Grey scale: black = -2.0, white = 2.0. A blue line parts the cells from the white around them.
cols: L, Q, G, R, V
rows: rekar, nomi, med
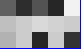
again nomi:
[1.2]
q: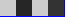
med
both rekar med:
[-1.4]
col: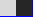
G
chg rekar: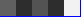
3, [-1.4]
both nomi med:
[1.2]
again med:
[1.2]

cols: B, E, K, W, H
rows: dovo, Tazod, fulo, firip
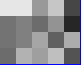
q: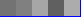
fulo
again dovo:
[1.6]

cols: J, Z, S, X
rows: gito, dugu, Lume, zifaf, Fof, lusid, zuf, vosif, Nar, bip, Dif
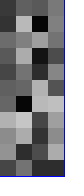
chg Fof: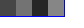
2, [-1.3]
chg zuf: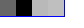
1, [-1.9]
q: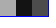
zifaf
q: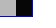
dugu
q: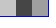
vosif
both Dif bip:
[-1.3]
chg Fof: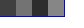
0, [-0.9]

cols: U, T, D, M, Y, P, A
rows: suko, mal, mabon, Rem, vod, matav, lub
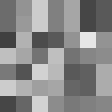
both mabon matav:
[0.8]
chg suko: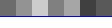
5, [-0.9]

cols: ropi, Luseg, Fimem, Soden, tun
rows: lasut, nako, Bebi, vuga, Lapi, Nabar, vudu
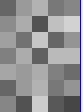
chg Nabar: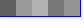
0, [-0.4]
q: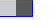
vudu
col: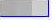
Fimem

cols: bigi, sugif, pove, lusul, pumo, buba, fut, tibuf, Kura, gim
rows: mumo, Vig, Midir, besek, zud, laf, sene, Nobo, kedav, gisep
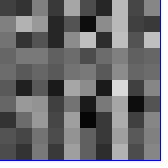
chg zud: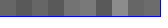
0, [-0.3]
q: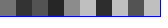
Midir
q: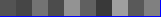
kedav

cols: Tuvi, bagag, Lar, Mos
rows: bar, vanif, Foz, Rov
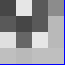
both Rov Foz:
[0.9]
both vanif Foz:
[0.9]
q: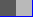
vanif
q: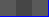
vanif
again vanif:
[-0.6]
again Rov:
[1.0]

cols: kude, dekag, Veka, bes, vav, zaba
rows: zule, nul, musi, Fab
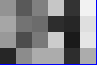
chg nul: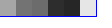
5, [1.5]
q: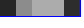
Fab
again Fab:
[0.7]
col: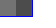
dekag
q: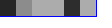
Fab
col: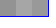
kude

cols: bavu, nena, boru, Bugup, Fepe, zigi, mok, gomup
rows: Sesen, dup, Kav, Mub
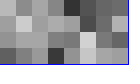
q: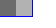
dup
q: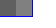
Mub
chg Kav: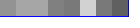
7, [-0.4]
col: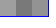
Fepe
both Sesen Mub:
[0.6]
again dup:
[0.5]
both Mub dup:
[0.5]

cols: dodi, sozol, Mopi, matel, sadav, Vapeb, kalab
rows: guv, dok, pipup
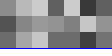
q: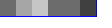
pipup
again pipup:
[-0.3]
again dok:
[0.3]
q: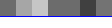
pipup
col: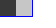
Vapeb
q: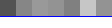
dok
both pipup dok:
[1.1]

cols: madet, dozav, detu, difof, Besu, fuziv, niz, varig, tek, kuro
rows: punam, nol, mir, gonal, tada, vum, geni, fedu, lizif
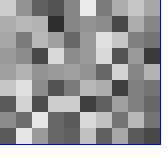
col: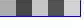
varig
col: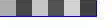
varig
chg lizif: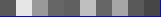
6, [-0.5]
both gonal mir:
[0.4]
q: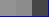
nol
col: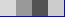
difof
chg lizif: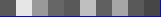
4, [-0.5]

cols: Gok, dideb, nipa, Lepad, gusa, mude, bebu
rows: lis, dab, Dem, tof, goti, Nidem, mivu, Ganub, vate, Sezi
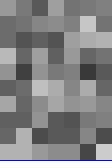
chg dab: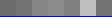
5, [1.1]
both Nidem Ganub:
[-0.5]
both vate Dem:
[0.8]
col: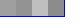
nipa

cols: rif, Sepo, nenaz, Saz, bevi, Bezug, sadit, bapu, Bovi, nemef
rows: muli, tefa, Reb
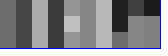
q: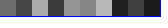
muli
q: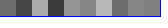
Reb
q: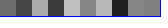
tefa

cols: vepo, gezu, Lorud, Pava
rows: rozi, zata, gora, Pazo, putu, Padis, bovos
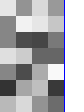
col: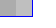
Lorud
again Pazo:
[-0.4]
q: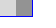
bovos

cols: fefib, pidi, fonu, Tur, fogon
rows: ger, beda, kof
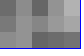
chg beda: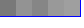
4, [0.6]
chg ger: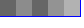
0, [-0.3]
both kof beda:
[0.3]
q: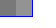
beda
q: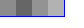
ger
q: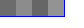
ger
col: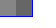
fonu

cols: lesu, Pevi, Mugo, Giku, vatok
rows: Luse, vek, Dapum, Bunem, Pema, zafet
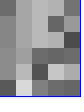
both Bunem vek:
[-0.4]
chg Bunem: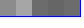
1, [0.5]
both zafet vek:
[-0.4]
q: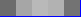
Luse
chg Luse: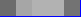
2, [0.9]
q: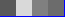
zafet
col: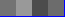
vatok

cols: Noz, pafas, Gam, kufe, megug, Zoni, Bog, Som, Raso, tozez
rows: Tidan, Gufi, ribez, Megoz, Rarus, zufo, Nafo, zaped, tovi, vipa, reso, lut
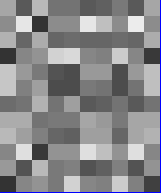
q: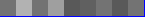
Nafo
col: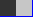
Noz
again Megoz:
[0.1]
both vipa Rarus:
[1.0]

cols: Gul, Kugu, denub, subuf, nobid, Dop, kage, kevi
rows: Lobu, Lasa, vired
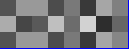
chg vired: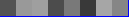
2, [0.4]
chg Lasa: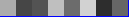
2, [-0.6]
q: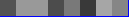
vired

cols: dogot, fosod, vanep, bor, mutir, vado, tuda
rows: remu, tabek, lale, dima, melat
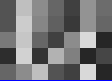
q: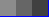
remu
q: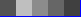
remu

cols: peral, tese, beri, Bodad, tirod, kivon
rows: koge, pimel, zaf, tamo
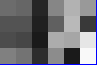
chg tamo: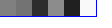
4, [-1.6]
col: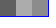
Bodad
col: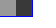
kivon
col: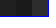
beri

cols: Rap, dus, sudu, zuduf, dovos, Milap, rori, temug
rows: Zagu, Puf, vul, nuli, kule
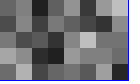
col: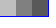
Milap
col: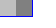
Milap
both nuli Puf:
[0.2]
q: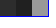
nuli
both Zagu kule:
[-0.4]

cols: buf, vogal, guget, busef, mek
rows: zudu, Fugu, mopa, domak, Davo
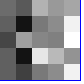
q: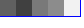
Davo
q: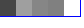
mopa

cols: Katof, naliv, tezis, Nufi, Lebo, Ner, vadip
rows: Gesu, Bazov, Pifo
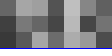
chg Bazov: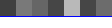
6, [-0.2]
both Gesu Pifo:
[0.6]
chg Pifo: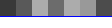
2, [0.6]

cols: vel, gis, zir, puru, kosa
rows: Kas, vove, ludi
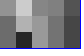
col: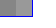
zir
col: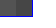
kosa

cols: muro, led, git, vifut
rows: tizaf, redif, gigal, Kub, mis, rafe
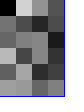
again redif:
[-0.8]
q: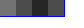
redif
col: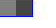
led
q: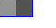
tizaf
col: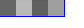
muro

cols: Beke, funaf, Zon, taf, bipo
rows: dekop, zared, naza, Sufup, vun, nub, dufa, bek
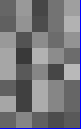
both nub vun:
[0.1]
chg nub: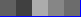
4, [-0.4]

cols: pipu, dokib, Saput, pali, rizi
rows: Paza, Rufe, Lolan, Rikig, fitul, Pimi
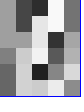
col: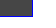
dokib
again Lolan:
[0.5]
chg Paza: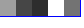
3, [1.9]
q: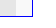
Rufe
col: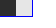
Saput

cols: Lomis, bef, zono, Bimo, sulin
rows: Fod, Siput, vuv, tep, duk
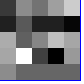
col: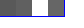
bef
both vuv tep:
[0.6]
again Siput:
[-1.5]
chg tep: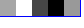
2, [-1.0]
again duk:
[-0.4]
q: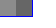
duk

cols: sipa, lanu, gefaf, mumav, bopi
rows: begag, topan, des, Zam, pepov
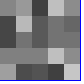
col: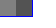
gefaf
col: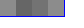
bopi
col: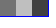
mumav
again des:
[-0.2]
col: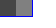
sipa
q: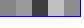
begag
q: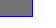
des

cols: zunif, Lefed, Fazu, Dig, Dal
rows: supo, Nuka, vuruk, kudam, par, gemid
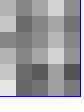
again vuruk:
[0.1]
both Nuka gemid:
[-0.2]
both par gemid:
[0.5]
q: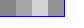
kudam

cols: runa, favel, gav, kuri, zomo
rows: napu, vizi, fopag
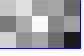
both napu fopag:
[0.6]
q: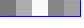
vizi
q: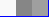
vizi

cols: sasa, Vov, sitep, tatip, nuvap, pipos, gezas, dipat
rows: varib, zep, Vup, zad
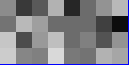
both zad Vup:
[0.0]
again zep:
[-0.3]
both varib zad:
[0.8]
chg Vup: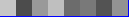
5, [0.0]
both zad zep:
[-0.2]

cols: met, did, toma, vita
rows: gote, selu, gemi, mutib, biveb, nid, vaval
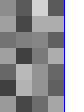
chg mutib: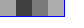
0, [0.5]
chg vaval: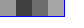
1, [-0.9]
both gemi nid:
[-0.5]
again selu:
[0.7]

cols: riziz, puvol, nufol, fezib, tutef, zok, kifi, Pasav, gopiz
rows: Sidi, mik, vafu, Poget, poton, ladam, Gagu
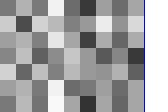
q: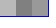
mik
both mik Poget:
[0.4]
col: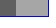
gopiz
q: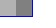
vafu
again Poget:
[0.1]
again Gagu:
[0.6]

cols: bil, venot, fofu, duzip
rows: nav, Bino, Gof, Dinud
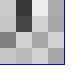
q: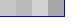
Dinud
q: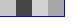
Bino
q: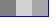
Gof
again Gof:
[1.3]

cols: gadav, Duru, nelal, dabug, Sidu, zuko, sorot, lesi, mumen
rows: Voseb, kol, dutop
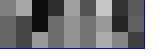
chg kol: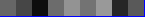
8, [-0.5]
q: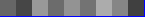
dutop
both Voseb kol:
[-1.8]
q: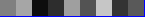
Voseb
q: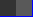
Voseb

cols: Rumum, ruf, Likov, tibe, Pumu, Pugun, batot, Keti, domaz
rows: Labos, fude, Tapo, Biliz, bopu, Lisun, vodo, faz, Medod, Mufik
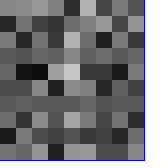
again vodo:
[-0.6]
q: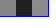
Lisun
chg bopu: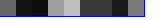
4, [1.1]
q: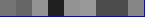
Mufik
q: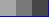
faz
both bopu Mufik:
[-0.4]
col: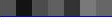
ruf

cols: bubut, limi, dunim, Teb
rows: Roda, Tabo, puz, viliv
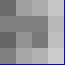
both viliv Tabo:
[0.0]
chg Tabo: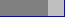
3, [0.9]
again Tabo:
[0.0]
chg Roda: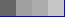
0, [-0.3]

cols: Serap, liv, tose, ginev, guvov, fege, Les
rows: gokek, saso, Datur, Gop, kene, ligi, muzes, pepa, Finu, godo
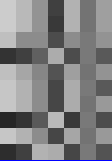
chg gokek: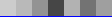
3, [-1.0]
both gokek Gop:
[-1.0]
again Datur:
[0.2]
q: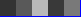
pepa

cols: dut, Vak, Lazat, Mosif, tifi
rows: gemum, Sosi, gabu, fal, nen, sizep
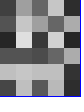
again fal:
[-0.7]
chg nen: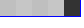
3, [1.0]
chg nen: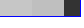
0, [1.0]
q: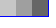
Sosi
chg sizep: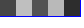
2, [-0.6]
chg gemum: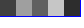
2, [-0.4]
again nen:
[1.0]

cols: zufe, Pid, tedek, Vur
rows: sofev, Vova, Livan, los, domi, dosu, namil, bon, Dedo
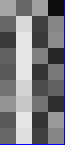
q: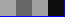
sofev
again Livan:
[-1.1]
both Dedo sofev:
[-0.4]

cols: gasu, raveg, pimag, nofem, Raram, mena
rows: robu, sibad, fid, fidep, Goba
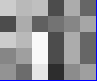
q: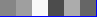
fidep
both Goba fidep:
[0.5]

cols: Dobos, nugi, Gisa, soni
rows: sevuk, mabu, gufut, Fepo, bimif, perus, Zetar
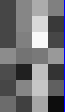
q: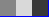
mabu
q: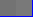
Fepo
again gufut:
[-0.9]
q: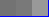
Fepo

